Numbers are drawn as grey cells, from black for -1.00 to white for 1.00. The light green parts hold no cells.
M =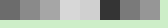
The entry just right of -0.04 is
0.18
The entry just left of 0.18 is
-0.04
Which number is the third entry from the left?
0.30

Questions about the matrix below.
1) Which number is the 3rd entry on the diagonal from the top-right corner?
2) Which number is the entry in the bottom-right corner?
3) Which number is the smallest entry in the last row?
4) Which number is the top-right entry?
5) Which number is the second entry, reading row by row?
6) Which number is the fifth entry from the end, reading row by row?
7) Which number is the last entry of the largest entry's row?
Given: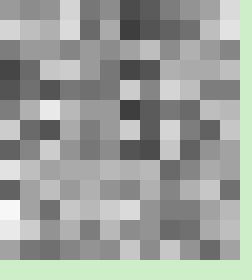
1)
0.38
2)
0.27
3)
-0.17
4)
0.71
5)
0.10
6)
0.10
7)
0.44

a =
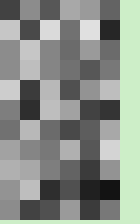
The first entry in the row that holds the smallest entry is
0.15
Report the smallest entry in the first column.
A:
-0.48
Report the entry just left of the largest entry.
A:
-0.11
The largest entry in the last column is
0.66
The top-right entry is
-0.22
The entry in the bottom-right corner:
-0.06
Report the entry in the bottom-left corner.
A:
0.10
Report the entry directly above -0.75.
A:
-0.54
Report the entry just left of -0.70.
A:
0.76
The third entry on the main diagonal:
0.04
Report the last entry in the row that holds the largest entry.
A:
-0.70
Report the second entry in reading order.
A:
0.10
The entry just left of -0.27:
-0.43
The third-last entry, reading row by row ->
0.21
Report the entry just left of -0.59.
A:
-0.48
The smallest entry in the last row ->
-0.54
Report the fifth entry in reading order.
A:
0.21
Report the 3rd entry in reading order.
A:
-0.32
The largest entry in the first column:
0.61
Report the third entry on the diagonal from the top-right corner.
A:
-0.16

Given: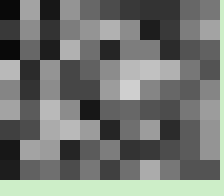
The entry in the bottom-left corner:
-0.77
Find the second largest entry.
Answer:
0.51
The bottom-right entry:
-0.35
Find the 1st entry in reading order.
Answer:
-0.93
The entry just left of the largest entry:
0.22
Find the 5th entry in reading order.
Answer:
-0.19
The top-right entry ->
-0.07
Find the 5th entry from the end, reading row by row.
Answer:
-0.13
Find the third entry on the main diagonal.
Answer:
-0.77
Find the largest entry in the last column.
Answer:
0.28
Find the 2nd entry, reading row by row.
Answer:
0.28
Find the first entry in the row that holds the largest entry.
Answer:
0.04
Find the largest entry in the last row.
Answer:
0.34
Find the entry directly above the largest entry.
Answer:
0.45
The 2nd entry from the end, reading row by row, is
-0.35
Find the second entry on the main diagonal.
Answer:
0.10
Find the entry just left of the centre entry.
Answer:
-0.45
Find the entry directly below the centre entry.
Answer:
-0.24
